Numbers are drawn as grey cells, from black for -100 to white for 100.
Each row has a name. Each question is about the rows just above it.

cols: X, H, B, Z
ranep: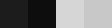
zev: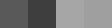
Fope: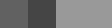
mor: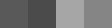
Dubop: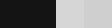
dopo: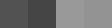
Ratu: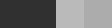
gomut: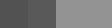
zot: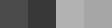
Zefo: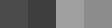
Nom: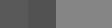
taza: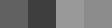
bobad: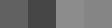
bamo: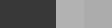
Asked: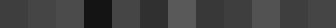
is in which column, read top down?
H
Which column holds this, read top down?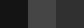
H
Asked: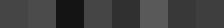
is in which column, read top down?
H

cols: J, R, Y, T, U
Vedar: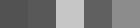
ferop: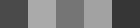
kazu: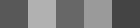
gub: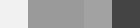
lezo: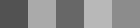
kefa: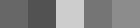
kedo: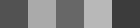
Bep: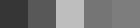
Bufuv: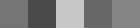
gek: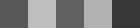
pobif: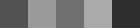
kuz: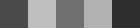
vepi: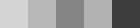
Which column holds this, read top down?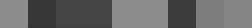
U
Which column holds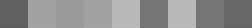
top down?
T
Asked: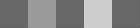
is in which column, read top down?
Y

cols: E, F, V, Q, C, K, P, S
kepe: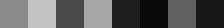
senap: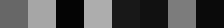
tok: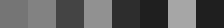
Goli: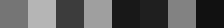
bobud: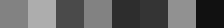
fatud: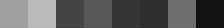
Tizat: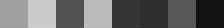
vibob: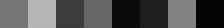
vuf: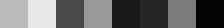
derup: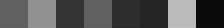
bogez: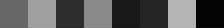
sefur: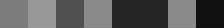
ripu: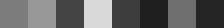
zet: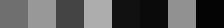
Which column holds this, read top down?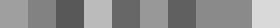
Q
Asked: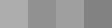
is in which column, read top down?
Q
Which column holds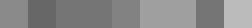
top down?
E
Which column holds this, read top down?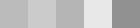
F

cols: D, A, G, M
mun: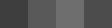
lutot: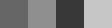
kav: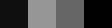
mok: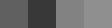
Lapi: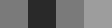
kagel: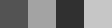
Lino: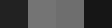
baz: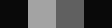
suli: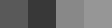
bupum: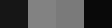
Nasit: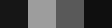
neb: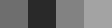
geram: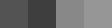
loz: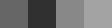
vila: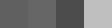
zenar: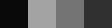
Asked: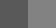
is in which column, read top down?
G
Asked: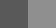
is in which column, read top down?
A
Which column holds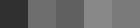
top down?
G
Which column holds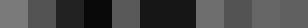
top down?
D
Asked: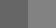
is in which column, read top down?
G
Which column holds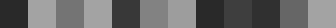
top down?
A
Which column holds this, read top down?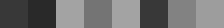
A

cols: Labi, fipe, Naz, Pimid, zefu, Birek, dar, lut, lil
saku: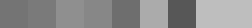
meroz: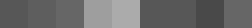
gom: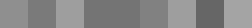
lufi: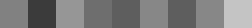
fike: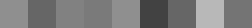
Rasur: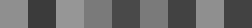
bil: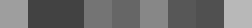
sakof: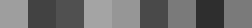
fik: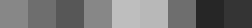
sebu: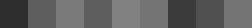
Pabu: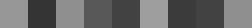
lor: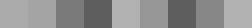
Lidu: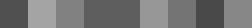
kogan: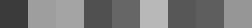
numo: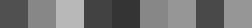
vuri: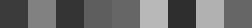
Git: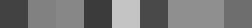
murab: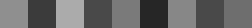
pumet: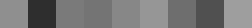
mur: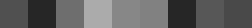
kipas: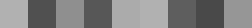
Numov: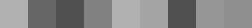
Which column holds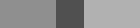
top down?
Labi
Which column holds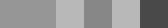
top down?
Birek
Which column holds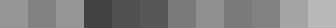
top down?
Naz

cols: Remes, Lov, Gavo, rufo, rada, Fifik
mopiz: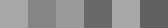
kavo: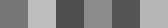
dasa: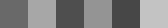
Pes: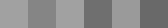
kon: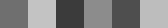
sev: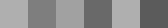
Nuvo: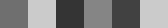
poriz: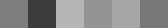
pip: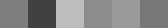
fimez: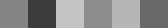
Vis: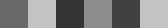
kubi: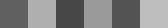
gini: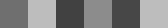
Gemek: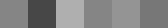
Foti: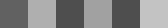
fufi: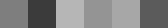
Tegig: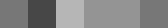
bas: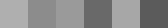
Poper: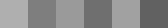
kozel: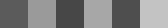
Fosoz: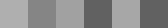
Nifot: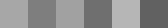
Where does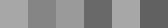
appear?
mopiz
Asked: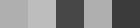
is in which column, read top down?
Lov
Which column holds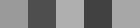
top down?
rada

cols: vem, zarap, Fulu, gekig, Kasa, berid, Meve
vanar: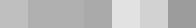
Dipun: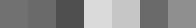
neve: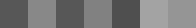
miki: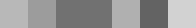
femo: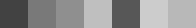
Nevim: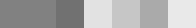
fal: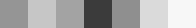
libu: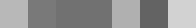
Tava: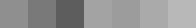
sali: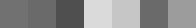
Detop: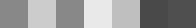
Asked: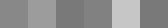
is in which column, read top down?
zarap
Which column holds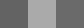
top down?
berid
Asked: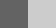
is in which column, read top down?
berid

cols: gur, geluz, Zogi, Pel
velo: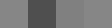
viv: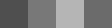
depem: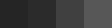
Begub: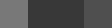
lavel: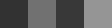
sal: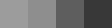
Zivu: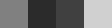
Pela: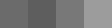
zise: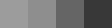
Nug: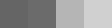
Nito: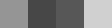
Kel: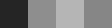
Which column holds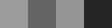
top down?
gur
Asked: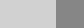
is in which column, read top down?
Pel
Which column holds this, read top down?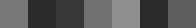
geluz
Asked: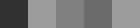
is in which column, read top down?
gur

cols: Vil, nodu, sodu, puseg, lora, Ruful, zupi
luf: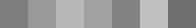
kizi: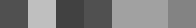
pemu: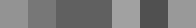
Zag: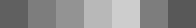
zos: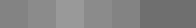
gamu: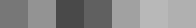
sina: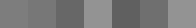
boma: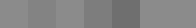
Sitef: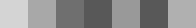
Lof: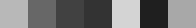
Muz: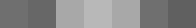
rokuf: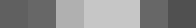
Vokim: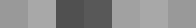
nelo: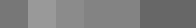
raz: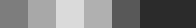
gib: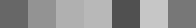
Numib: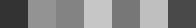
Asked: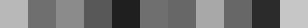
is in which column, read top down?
Ruful
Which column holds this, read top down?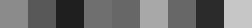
Ruful
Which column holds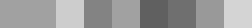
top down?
lora
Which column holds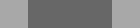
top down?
nodu
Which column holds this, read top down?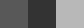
puseg

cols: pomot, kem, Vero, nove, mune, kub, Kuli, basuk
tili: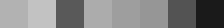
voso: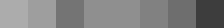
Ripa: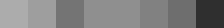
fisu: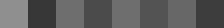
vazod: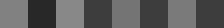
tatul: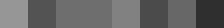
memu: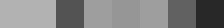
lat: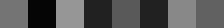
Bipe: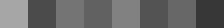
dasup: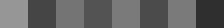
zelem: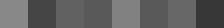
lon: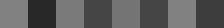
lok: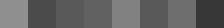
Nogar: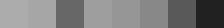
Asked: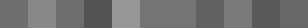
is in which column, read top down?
Vero
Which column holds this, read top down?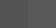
nove
